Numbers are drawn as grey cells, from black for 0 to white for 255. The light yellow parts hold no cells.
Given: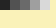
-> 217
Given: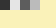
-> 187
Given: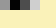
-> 207
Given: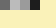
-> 29
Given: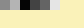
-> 229
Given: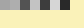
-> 41
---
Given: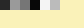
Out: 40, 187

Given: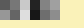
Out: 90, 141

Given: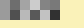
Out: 155, 49

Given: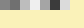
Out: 132, 219

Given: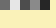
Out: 108, 38

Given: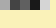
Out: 170, 213

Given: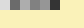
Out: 220, 52

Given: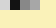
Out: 213, 167

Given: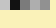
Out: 196, 145

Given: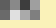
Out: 94, 127
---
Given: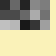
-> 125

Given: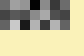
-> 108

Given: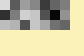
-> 125

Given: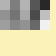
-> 40

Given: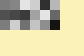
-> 183

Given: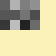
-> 144

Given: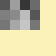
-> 107

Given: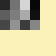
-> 7

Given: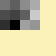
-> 171

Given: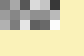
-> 56
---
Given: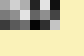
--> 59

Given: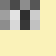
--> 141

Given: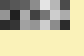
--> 43

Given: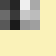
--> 88

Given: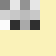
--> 251

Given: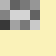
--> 56
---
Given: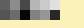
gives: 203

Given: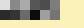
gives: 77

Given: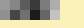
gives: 123

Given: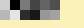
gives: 99

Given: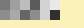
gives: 210

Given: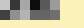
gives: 89

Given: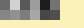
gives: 29

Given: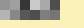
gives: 168

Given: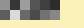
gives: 63

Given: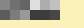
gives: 173
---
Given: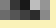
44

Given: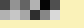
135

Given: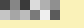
239

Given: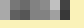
160

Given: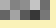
55

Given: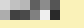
239

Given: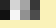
145

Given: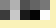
4

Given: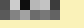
120

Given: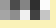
65
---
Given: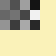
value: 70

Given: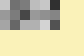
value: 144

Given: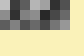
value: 72

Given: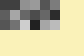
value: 103

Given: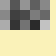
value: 124

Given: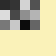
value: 143

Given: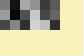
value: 71
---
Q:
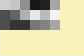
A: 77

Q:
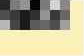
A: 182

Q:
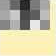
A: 133

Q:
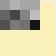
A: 80

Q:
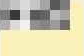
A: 175

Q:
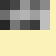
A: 38

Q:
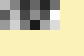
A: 154

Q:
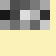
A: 149

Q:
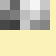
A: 71
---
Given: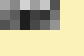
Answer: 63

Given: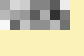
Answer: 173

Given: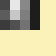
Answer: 199

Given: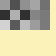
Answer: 48

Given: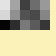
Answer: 82

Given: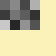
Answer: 117
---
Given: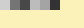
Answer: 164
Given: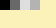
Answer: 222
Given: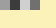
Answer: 208
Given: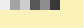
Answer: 142
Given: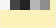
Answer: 181
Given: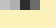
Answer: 45
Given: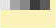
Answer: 59
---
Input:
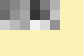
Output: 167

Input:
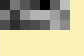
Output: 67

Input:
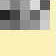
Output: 138

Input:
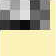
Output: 12

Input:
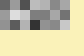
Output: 179

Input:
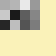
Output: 84

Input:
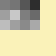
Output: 138

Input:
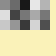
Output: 57

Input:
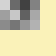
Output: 150

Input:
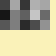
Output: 42
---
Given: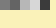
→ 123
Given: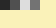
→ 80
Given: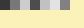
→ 193
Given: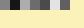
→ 131
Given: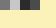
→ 75
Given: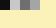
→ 111
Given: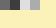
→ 106
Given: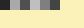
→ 127
